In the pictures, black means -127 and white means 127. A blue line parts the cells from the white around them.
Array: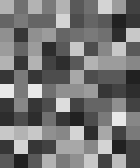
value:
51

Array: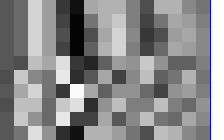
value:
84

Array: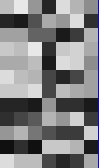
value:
22

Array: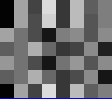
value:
-60

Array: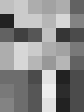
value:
45
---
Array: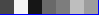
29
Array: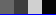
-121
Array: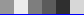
87
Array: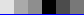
-7
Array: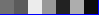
-115
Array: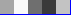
67
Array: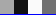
-14
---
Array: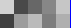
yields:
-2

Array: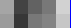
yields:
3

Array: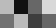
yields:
-66

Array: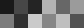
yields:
63

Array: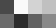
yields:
-30

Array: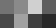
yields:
-64

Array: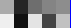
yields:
-59
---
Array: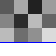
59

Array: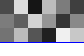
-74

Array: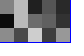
-31

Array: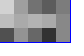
42

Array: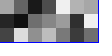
-80

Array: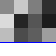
-42

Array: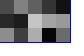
35

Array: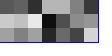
12
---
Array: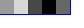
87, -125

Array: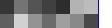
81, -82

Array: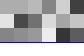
108, -74

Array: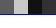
72, -110

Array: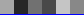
69, -89

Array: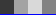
89, -71

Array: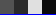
96, -116

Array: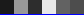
104, -101

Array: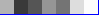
124, -70

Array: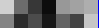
80, -115
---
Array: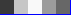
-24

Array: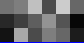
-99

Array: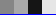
102

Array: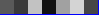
-57

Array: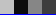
-66

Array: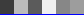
29

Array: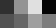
-2

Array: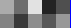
24
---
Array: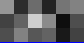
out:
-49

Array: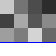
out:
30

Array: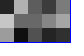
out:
28

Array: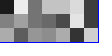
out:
44

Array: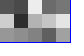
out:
23

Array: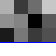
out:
-101

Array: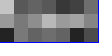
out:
-92

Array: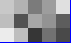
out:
108
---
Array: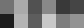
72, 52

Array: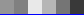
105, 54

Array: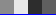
104, 11

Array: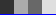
95, 43

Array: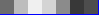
112, 84

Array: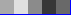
96, 41

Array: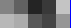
68, 56

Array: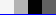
117, 51

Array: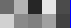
102, 81

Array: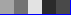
99, 37
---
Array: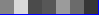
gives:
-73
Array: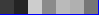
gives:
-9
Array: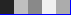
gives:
44
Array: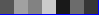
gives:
-73
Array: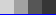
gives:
-73
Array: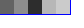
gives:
75
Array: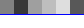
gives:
-39
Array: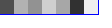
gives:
111
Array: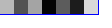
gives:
89
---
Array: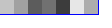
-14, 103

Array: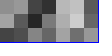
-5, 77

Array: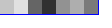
-79, 97

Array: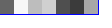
80, 119

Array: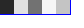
-13, 118

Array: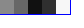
-110, 119

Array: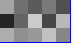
75, 75
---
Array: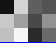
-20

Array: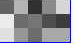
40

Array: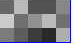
46

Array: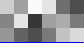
90

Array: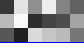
-8

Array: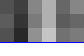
-4

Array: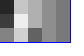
-6

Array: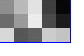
67

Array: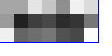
124

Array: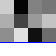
-18
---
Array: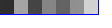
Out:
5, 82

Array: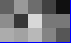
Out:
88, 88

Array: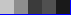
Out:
-68, 70

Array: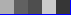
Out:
-49, 75

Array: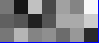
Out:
-42, 120

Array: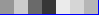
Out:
-73, 107
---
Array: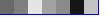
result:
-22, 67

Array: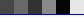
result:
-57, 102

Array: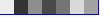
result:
109, 35

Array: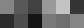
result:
5, 5

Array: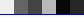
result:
111, -89

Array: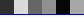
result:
-80, 39

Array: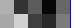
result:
48, -4

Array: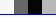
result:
119, 56
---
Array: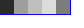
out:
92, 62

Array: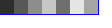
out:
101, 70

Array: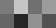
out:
69, 28

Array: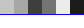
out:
108, 69

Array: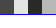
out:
99, 56

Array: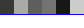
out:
76, 41

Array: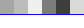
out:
111, 90
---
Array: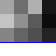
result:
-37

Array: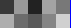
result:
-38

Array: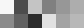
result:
-83

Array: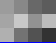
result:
18

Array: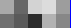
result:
-83

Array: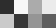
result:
21

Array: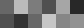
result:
-24

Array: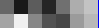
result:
7
